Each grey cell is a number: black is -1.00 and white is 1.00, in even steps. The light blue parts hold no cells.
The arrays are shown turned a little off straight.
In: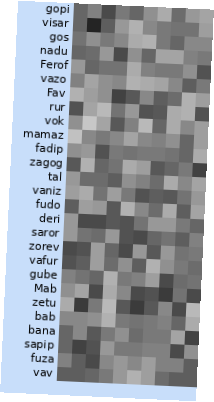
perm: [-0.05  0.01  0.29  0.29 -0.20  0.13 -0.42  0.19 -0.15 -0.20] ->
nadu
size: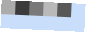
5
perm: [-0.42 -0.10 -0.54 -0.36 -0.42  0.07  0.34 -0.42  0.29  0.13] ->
Mab
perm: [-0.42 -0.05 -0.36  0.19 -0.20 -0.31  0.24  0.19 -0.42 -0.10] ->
zorev
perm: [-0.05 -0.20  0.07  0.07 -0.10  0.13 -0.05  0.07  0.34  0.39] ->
gos
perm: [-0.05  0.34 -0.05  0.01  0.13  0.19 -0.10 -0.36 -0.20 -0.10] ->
Ferof

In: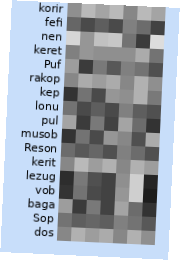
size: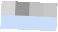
4
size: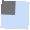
1

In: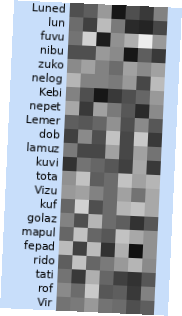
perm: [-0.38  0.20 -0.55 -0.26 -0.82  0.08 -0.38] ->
nibu
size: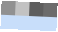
4
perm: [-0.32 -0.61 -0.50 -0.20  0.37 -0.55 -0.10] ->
tati
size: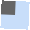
1
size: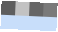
4
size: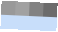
4
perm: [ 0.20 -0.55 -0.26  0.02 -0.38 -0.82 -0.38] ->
Luned

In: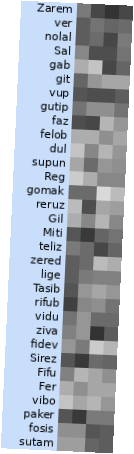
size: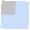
1
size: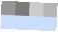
4
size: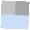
2
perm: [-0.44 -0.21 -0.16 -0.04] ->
teliz
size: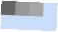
3
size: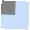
1
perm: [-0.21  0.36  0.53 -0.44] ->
gab

